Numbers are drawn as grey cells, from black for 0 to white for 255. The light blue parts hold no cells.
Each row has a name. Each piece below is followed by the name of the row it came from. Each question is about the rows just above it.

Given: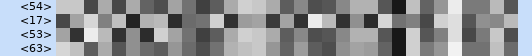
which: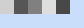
<53>
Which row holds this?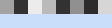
<17>
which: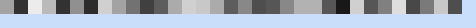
<53>

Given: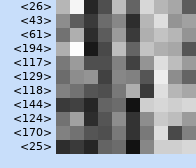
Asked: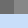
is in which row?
<43>
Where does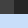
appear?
<144>
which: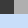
<61>

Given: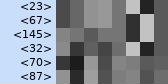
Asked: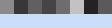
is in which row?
<32>
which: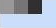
<67>
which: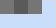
<145>
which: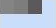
<70>

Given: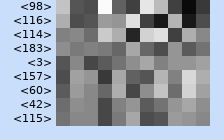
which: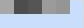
<115>
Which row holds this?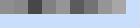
<42>
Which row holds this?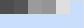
<116>
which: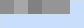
<3>

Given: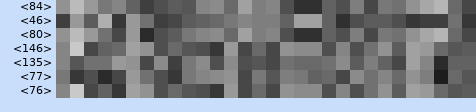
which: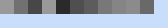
<80>
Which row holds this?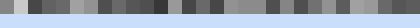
<146>
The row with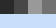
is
<77>
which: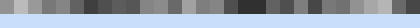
<84>

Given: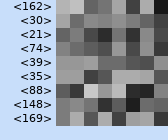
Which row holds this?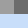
<39>
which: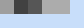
<35>
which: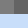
<30>
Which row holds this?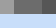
<39>

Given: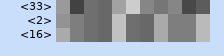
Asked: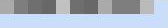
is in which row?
<16>
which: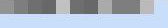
<2>
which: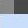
<33>

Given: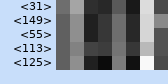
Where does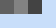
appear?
<113>
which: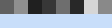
<149>
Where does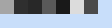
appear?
<31>

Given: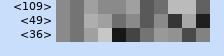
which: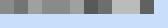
<109>
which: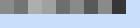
<49>
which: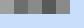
<49>

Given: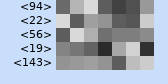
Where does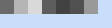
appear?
<94>
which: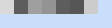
<22>
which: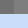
<56>
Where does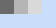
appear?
<94>
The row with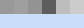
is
<143>
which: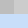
<143>

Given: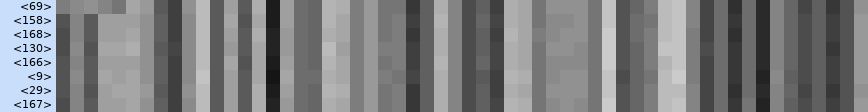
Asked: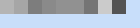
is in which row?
<168>
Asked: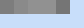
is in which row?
<168>
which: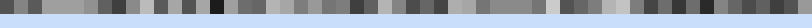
<166>

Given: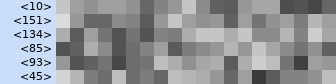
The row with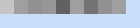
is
<151>
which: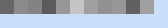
<151>
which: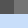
<134>
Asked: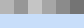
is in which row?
<85>

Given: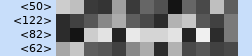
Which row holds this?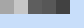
<62>
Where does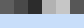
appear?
<122>
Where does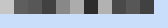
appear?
<62>

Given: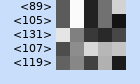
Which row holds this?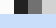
<89>
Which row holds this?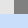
<131>
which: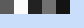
<105>
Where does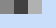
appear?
<119>

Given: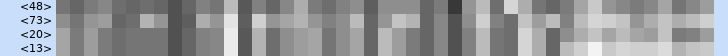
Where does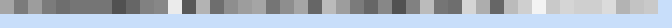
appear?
<13>
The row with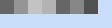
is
<73>
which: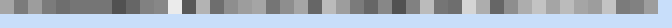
<20>
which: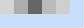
<13>

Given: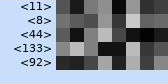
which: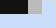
<133>
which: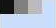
<44>

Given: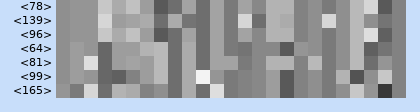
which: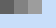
<99>
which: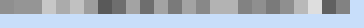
<96>
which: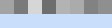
<139>
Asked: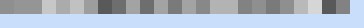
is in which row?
<78>
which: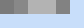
<81>

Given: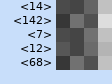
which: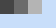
<12>
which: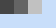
<14>
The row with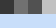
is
<68>
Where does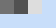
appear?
<142>

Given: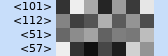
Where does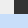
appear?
<57>
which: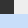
<101>

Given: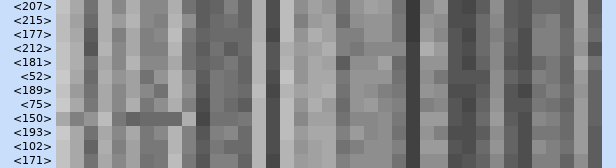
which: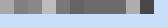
<177>
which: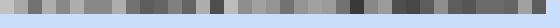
<207>
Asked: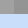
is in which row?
<207>

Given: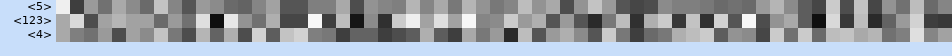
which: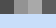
<123>
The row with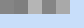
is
<5>
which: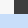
<123>
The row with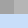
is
<123>
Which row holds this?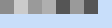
<123>
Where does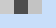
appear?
<5>
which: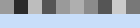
<4>

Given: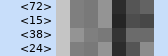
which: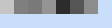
<24>
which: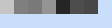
<15>
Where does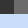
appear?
<38>
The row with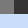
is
<38>
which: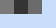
<38>

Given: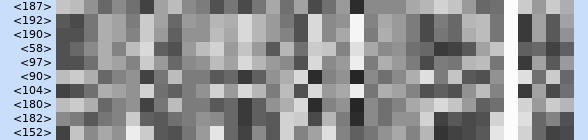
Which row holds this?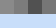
<187>
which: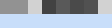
<182>
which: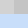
<187>

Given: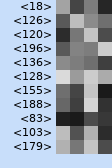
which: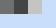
<155>
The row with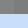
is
<196>
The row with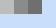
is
<126>
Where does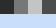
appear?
<120>
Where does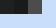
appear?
<83>
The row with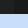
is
<83>
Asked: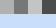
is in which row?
<179>

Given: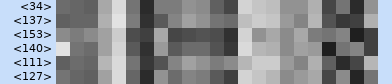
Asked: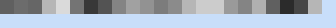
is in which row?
<111>
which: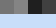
<153>
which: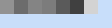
<127>
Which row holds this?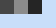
<127>
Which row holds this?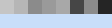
<127>

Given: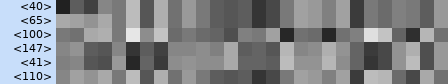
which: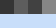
<147>
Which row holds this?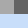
<41>

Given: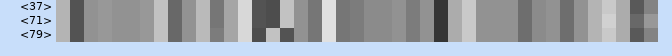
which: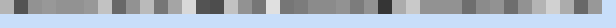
<71>
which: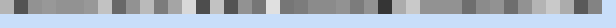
<79>
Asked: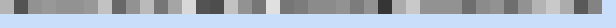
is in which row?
<37>

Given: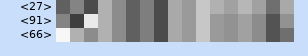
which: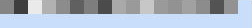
<91>
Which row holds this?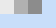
<91>
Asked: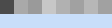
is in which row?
<27>
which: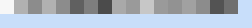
<66>
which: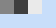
<91>

